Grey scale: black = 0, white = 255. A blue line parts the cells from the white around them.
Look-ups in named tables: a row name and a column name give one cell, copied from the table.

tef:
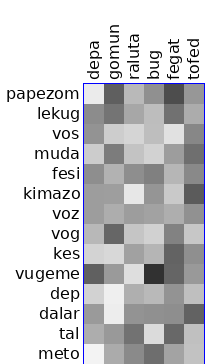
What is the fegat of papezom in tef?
77
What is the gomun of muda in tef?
124
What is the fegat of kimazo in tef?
201
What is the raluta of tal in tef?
114
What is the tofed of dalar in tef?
98
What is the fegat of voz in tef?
174
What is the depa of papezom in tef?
235
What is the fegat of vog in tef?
130
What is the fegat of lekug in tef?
113

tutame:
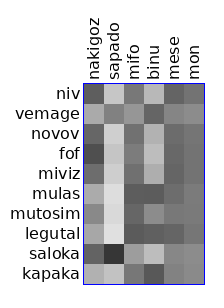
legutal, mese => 101
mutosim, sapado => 217
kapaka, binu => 88
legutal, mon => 118
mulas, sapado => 221
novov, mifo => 113
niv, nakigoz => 94
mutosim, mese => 120
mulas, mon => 123
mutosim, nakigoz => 137
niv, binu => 184
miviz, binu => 174
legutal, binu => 96
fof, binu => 189
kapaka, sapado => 194
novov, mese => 108
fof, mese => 104
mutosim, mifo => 102
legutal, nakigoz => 167
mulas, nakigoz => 171

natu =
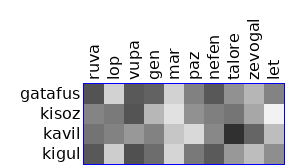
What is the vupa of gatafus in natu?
89
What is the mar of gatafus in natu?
210
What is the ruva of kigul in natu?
88
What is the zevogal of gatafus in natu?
182
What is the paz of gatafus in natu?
129
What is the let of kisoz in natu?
242
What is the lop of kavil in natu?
130
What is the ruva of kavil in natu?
115
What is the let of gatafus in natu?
131
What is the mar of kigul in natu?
213
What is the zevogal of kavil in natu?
101
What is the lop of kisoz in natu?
122
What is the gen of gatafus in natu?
98
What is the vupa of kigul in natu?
80
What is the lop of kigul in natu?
205
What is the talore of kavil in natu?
48
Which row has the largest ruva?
kisoz

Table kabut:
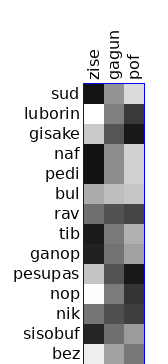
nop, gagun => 124
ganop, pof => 161
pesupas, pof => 24
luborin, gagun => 127
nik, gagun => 80
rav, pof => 69
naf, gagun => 141
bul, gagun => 190
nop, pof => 52
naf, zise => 18
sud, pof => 219
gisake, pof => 24
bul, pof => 198
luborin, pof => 57
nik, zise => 117
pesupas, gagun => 83
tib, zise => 27
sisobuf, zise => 37
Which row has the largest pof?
sud

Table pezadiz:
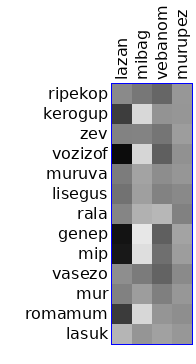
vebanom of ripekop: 102
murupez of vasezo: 138
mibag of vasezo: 123
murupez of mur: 151
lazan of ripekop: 138
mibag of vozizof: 214
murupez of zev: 157
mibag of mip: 222
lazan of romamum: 59

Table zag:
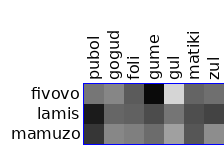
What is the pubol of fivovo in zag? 118
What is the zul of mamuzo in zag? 141
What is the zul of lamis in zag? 67
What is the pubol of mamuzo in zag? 54
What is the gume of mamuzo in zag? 108
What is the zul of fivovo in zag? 111
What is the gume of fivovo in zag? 10
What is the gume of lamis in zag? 76
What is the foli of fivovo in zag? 91
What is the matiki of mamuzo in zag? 86
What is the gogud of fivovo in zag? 134
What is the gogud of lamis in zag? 102
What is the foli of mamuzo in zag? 127
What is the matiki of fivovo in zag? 100
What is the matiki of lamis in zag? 78
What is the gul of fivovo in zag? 213
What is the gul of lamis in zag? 117
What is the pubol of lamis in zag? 27
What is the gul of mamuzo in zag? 160
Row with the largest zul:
mamuzo

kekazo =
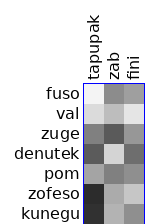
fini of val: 229
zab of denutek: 212
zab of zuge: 90
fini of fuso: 159
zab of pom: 128
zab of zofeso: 171
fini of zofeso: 198
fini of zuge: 151
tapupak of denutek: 91
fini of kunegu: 143
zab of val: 189
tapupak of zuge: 128
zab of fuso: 140
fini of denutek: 110
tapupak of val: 219
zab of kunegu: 179

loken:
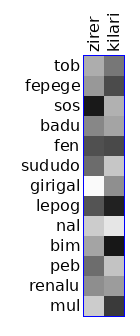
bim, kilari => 23
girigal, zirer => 250
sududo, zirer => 108
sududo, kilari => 198
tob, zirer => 173
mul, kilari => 58
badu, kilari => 164
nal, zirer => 204
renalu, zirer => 142
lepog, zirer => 84
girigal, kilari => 143

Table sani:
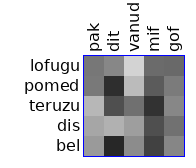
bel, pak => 154
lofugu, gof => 105
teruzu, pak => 183
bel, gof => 134
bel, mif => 65
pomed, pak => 121
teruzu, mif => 50
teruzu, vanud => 112
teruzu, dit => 79
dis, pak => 166
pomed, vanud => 187
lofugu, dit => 135
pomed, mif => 91
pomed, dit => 46
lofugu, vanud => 211
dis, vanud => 158
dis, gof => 113
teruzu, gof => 135
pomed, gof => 123

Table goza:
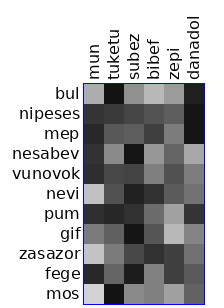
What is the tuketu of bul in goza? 19
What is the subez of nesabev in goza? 21
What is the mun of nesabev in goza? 50
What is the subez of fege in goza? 28
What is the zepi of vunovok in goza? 81
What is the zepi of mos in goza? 160
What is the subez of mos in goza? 137
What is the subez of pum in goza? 49
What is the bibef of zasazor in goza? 49
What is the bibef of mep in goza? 63
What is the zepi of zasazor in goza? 64
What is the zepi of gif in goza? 185
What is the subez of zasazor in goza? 72

